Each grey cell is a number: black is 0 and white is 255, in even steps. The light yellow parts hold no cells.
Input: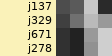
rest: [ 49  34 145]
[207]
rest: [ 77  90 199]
[42]
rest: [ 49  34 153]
[207]
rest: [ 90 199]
[42]
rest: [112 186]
[153]
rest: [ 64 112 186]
[153]

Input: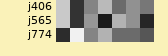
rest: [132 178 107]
[107  86]
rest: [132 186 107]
[145 119]

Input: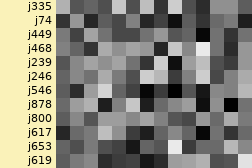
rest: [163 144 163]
[114  52 205  15 157 190  79  60 151]
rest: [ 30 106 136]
[157  15 144   1 114]
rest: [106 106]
[183 136]

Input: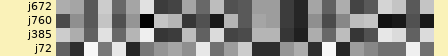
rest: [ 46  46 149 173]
[ 46 247  38 157 135 112 112 239 112]
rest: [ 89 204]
[104 165 225  60  68 165 104 189  81  89 157 157  60  38 165  97 173  68
  89 212 196  89 196]
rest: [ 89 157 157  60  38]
[165  97 173  68  89 212 196  89 196]

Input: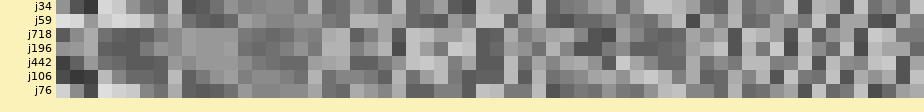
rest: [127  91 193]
[186 121 121 186  84 105 121 113 146 121 113 146 186 193 133 133 105 179
 105 113 146 164  84 193 105 121 193  76 105 158 171]
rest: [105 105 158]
[164 171  97  97 121 146 193 201 186 127 164  91  91 186 113 164 133 164
 171 146  91 201 164 133 105 105 171 113 139 121 186 186 127 133 193  84
 186 139 133 193 201  84 164]
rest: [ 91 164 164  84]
[ 76 171 127]

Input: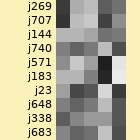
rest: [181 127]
[ 38 234]
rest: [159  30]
[228]

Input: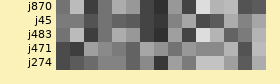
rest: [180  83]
[187]
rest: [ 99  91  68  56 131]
[166  75  91 172 131 166]
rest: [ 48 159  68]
[221 180  99 123 180]
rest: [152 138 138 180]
[ 83 187]

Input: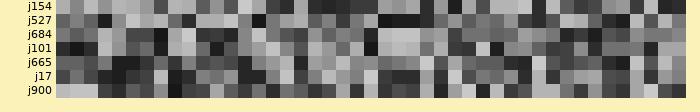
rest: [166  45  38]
[ 45  59  59 158 146 166  45 152  30 166  77 180 180 194  45 186  92  59
  71 140 152  59 186  38  45]
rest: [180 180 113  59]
[146  71  53 166 201  77  53]
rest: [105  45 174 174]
[194 127  23 119 158 174  92 127  59 119 166  23  30  30  45 105 146  92
 119 105 146  65  45  84 186 174  98  45  30 186  84 180 119]
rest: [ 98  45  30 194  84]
[186 134]
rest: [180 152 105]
[174  23 174 186 180 113 174  59  53 194  30 134 140  98  59  65 140  45
 113 113 119  38 166 166]
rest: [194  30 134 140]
[ 98  59  65 140  45 113 113 119  38 166 166]

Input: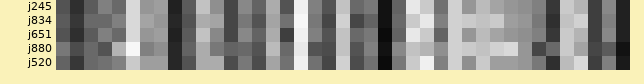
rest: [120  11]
[ 99 232 202  99 209 150 187 164 150 143 128  55 202 180  62 136  33]
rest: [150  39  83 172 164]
[ 70 120  83 164 113 247 120  70 209  70  99  18 105 202 232 128 209 202
 194 202 158 150 120  47 194 209  62 128  33]
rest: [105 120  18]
[ 99 232 202 113 209 150 187 164 150 143 128  55 202 180  62 136  33]
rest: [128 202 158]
[158  39  83 172 172  76 120  76 164 113 240 113  70 209  76 113  11 120
 202 240 128 209 143 202 158 158 150 120  47 187 217  62 128  26]
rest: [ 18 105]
[202 232 128 209 202 194 202 158 150 120  47 194 209  62 128  33]
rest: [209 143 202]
[158 158 150 120  47 187 217  62 128  26]
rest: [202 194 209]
[217 150  70 105 202 164  70  91  18]

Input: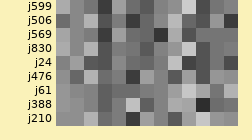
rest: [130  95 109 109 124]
[130 158 198 165 117 178]
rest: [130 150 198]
[ 83 117 124]
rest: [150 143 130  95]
[124 192  95 130 171 165  45 109 117]
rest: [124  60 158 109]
[103  53 171  83 117 117 117]

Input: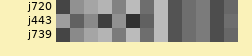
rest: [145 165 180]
[130 187 110 187  83 110 123  77 103]
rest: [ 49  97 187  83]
[110 123  77 110]
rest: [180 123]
[187 110 187  83 110 123  77 103]
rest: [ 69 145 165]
[180 130 187 110 187  83 110 123  77 103]
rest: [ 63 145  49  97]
[187  83 110 123  77 110]

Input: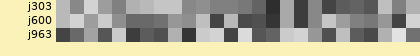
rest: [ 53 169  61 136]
[197 157 128 120 151  68 211]
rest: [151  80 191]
[ 92  74 177 226 113]
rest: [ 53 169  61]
[136 197 157 128 120 151  68 211]

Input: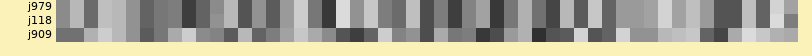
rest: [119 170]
[205 139 131  91 184  99 125 162 199 170 139  84  62  99 205 131 146  77
 170 119 125  56  77 154 177  48  84  91 211  84  99 211 146 146 184 191
 199  99  69 170 219 199 177 170]
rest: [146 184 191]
[199  99  69 170 219 199 177 170]
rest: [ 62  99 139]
[184  84 146  91 154 205 119  56 219 146 199 125 107 191  77 125  62 131
 162  56 119 177 113  69 184  91 199  99 154 154 162 211 162 191 154  84
  84 191  99 211 162]

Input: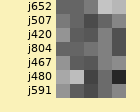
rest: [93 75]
[107 134]
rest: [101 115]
[128  81]
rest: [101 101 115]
[128  81]
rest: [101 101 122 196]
[183]

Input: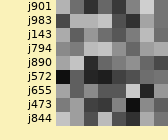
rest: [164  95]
[138  87  87 201  37 151]
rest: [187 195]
[144 103 158 171]
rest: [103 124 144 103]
[73]
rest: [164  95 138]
[ 87  87 201  37 151]

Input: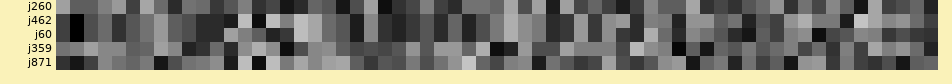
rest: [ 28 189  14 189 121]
[166 135 160 166  94  56  86  78 121  78 114 147 196 101  70 127 135  28
 114  86  56  70 160  78  56  86 141 153  22 101 121  35 114  64  94  22
 147 153  56 121  64  50  78  22  94 101]
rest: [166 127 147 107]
[35]

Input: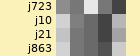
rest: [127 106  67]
[182]
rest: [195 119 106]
[ 67 163]
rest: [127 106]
[ 67 182]
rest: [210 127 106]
[ 67 182]
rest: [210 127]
[106  67 182]

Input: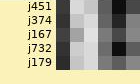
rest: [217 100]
[ 37 129]
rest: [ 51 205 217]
[108  14  93]
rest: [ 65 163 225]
[122  72 135]
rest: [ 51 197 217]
[100  37 129]

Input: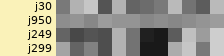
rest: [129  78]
[178 115  25  25 172 198 121 206]
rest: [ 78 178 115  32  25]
[ 92 192 156 206]

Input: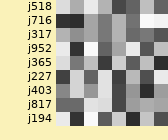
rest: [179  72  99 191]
[99]
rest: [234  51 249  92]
[205  45 197  79]
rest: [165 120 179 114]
[249 242]
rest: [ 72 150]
[ 45 157]
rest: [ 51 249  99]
[165 234  85 191]
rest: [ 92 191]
[45]

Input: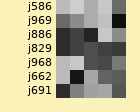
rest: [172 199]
[106]
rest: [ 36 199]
[140]
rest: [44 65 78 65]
[58]
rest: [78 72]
[121]
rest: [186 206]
[172 199 106]
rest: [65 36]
[199 140]

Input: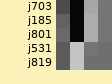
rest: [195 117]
[111]
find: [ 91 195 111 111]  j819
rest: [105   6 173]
[117]
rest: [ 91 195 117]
[111]
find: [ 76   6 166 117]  j703
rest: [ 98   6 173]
[117]

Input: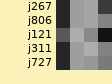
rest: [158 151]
[122]
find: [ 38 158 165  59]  j267
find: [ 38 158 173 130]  j311

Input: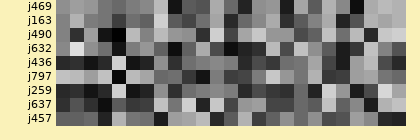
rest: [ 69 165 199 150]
[150  75  97 193 111 186  41 199 207]
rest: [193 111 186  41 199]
[207]
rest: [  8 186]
[165 105 111  56  20 124  62  69 124 199 150 117 178  56  62 158 165 117
 105]

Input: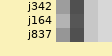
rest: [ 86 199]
[215]
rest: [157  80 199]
[215]
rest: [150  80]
[199 215]
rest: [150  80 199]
[215]
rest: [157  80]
[199 215]
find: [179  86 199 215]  j164
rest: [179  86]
[199 215]

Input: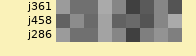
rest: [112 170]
[134  64  90 134  84]
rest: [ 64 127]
[147 127]
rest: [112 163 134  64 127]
[147 127]
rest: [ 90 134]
[84]
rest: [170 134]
[ 64  90 134  84]
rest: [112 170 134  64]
[ 90 134  84]
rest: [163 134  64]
[127 147 127]

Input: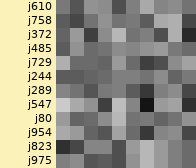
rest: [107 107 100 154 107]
[ 63  79 140 162]
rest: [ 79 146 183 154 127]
[107]
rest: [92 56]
[127 140  71]
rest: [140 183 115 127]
[ 79 175  41]
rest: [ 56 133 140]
[71]
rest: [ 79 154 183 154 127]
[107]

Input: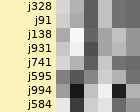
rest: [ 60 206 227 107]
[150]
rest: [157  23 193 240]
[ 31 178]
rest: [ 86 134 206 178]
[114]
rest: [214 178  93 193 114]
[107]
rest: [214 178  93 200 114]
[107]
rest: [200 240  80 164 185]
[150]

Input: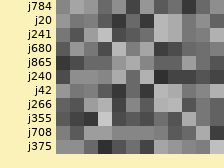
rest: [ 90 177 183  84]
[119  98]
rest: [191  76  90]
[111 183 171 119 126 177]
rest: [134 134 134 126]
[ 90 105 171  62]

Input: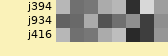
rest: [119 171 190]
[ 41  62 150]
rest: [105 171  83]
[112 143  62 143]
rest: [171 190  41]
[ 62 150]
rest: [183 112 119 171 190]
[ 41  62 150]

